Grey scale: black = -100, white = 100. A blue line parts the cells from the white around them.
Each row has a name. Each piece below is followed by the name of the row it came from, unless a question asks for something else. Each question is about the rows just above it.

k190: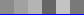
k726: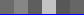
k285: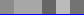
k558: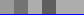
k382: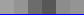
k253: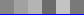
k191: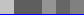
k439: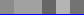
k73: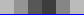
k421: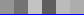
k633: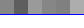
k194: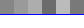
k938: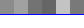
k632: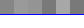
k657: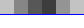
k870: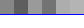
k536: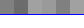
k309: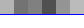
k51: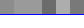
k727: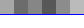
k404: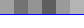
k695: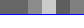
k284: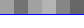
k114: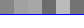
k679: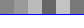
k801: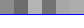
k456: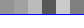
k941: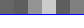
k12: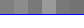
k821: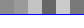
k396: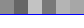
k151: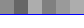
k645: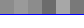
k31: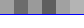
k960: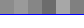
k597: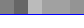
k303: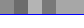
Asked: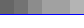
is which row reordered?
k439
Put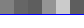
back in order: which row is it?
k941

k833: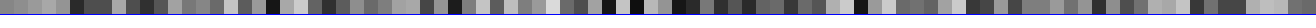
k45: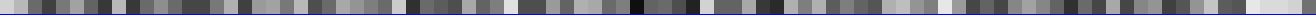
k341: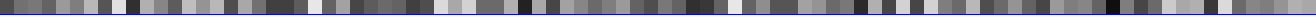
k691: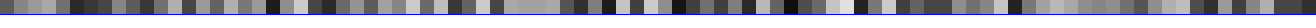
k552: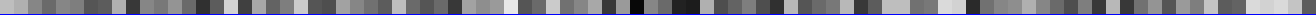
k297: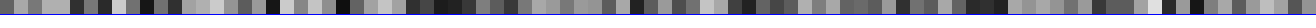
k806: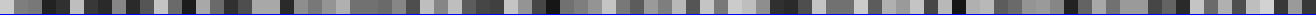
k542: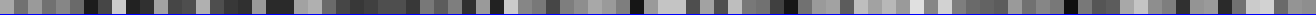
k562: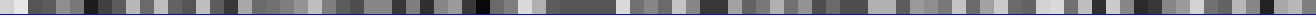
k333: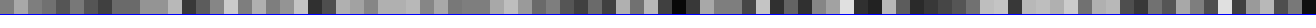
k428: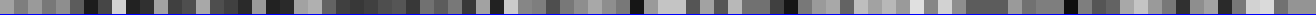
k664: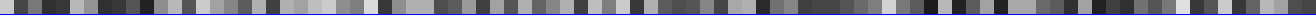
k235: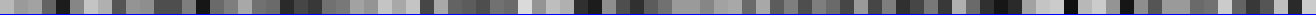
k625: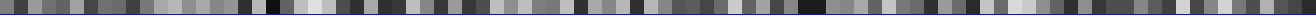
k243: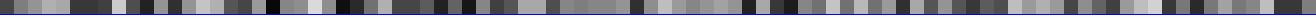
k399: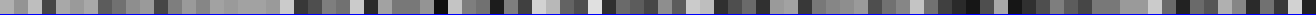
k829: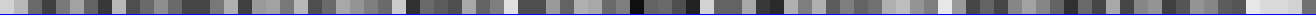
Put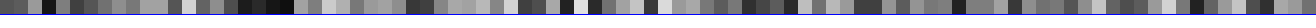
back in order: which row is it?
k428
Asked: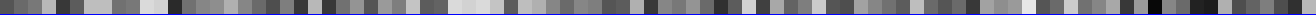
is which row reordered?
k552
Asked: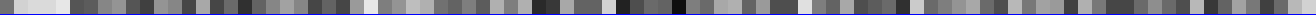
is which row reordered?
k829
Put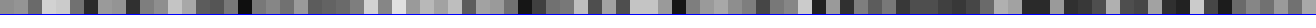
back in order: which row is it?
k542
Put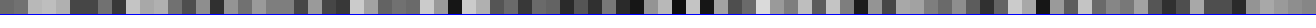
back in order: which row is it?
k833

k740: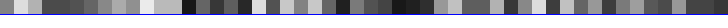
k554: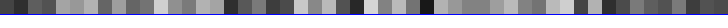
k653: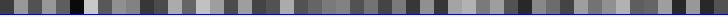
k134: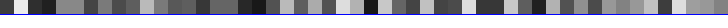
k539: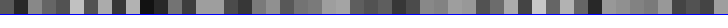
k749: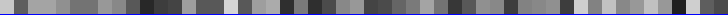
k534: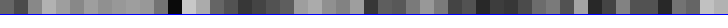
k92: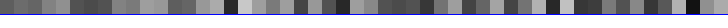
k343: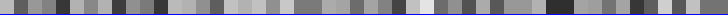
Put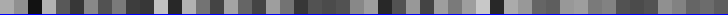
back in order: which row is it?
k92
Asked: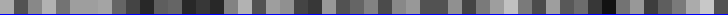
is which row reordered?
k92
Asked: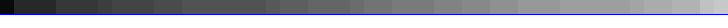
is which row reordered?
k534
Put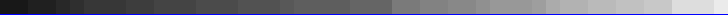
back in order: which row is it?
k134
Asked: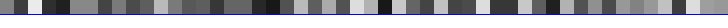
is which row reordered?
k134
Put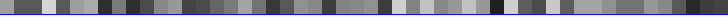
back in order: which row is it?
k749

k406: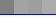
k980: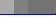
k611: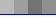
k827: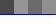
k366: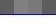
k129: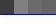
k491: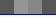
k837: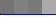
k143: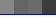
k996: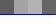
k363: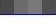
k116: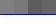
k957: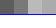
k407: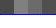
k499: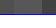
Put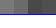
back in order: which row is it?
k363
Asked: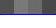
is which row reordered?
k363
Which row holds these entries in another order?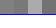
k837
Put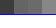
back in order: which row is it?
k143
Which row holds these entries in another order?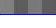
k366

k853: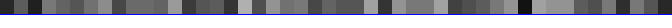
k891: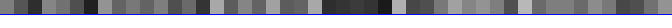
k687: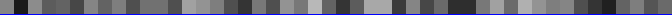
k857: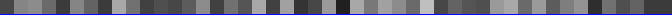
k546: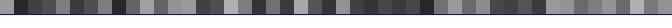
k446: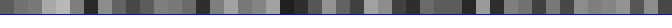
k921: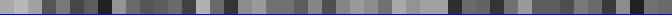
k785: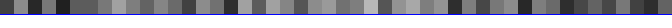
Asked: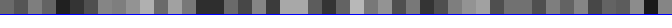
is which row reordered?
k687
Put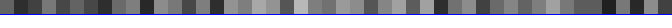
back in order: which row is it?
k785

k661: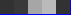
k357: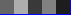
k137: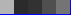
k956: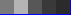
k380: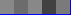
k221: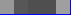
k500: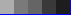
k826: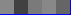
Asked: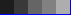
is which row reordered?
k357
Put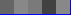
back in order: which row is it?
k826
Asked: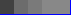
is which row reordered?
k380
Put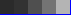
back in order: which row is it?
k137
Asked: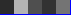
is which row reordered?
k137

